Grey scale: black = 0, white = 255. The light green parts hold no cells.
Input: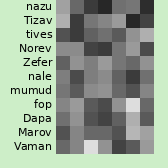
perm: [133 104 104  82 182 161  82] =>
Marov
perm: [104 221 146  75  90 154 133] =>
fop
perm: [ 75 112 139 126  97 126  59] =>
nale
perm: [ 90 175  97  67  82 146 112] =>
Dapa

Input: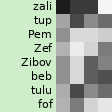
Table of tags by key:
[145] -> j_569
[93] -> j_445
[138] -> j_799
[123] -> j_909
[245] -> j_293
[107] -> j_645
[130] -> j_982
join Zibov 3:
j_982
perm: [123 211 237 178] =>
Zef
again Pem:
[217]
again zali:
[58]
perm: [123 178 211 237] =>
Zef
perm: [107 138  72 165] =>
tup

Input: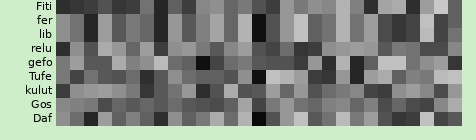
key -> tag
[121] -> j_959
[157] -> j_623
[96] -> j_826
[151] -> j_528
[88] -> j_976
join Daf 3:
j_623
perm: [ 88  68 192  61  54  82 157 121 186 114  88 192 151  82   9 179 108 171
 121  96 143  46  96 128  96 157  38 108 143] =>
Daf
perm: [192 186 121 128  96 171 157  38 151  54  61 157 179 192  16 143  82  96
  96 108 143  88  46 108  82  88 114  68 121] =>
Tufe
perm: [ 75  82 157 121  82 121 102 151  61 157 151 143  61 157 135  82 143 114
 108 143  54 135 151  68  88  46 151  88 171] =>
kulut
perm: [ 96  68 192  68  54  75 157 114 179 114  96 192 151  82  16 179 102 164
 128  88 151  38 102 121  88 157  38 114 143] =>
fer

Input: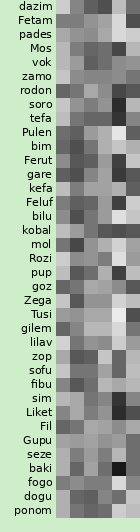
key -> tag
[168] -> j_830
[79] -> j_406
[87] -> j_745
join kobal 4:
j_406
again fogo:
[125]

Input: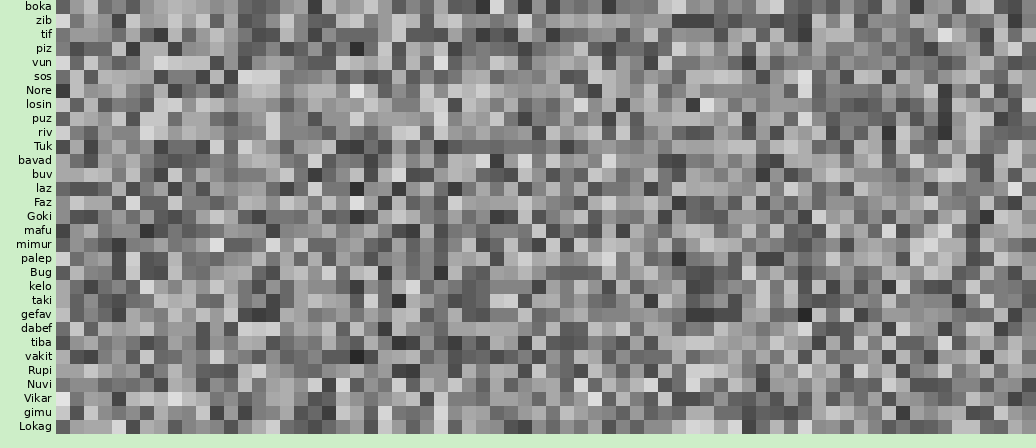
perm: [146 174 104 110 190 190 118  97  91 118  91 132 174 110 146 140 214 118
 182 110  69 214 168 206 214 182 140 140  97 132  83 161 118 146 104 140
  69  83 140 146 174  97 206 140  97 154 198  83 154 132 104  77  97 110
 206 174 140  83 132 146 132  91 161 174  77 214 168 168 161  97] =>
Lokag
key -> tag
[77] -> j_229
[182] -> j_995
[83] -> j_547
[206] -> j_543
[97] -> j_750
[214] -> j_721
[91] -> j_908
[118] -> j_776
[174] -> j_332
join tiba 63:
j_721
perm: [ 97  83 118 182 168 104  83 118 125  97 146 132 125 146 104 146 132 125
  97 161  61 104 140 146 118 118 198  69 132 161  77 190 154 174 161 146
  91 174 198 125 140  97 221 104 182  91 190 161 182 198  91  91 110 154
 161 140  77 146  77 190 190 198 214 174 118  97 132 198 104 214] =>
vun
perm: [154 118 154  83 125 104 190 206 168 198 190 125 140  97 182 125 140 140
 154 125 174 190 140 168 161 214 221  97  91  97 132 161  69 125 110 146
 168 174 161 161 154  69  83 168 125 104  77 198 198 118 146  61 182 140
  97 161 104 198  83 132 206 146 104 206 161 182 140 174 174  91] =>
Faz
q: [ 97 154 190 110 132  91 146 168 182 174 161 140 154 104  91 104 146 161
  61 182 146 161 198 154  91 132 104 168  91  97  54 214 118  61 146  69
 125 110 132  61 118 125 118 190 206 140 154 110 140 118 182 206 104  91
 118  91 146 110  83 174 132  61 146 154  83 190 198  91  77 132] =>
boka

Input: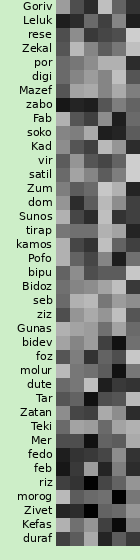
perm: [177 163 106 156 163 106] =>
Teki
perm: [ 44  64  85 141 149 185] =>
Kad
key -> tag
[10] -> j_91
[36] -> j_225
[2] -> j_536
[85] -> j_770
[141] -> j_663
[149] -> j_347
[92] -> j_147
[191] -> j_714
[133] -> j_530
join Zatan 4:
j_663
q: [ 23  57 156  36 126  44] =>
feb

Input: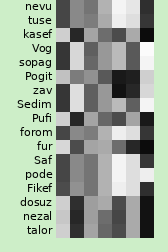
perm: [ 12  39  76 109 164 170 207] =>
kasef
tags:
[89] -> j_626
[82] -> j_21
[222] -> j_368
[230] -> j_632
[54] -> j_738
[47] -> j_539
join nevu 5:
j_632
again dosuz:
[170]

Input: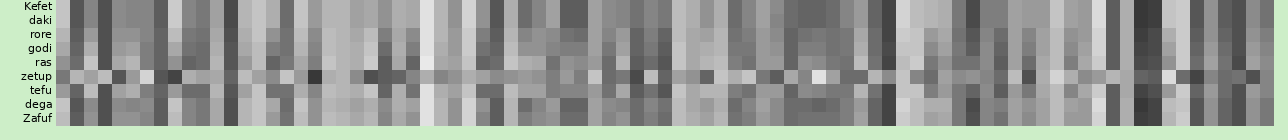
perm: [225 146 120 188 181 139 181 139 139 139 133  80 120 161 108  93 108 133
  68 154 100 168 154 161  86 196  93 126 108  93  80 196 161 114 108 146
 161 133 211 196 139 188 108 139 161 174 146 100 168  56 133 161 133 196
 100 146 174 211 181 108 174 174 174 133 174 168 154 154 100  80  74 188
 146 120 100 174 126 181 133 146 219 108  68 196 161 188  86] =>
dega
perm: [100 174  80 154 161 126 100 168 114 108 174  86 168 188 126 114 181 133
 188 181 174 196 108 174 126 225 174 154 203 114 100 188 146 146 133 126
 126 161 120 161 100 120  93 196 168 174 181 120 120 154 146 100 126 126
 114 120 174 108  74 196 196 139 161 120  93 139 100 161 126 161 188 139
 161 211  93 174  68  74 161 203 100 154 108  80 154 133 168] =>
godi
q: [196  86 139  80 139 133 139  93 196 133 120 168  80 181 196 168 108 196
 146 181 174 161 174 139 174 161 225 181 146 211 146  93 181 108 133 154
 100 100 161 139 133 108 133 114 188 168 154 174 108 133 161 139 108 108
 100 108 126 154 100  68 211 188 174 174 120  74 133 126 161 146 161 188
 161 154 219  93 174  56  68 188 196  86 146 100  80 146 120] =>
dega
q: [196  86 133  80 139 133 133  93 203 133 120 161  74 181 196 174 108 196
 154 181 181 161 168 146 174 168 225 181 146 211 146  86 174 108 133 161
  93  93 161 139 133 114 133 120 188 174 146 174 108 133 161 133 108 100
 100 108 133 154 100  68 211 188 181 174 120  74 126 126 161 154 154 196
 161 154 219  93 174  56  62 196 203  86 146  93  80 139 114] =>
daki
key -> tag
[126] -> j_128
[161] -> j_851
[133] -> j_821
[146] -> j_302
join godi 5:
j_851

